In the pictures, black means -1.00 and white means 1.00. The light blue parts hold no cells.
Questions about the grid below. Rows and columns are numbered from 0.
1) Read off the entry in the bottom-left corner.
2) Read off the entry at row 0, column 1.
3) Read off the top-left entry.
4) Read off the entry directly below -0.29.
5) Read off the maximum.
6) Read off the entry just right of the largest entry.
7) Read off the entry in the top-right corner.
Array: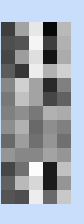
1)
-0.34
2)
0.28
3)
-0.51
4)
0.06
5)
0.98
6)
-0.79
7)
0.45

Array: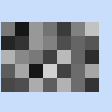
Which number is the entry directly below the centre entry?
0.64
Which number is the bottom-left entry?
-0.44
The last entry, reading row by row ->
-0.60
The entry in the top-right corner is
0.52
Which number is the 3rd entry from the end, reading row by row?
0.40
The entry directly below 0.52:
-0.33
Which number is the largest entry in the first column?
0.40
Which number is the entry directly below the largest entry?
-0.27
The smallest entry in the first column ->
-0.71
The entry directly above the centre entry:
0.01
